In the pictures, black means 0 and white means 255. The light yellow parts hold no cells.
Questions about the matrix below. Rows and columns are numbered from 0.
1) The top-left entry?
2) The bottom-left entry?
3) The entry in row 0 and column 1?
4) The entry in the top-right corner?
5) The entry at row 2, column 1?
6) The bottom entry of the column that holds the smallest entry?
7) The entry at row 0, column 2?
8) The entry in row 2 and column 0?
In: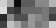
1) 207
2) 65
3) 164
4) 180
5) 136
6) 164
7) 11
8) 39

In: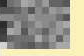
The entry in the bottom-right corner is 168
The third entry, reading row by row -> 125
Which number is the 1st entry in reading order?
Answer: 44
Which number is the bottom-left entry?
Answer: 209
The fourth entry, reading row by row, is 168
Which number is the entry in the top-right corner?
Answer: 88
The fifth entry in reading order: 154
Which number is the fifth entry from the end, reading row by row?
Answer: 112
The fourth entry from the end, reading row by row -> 100
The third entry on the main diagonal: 125

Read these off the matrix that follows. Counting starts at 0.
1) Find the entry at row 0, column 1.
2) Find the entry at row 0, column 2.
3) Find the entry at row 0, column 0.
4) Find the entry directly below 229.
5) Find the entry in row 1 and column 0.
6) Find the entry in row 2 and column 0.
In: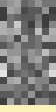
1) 148
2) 163
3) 132
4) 74
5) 61
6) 61
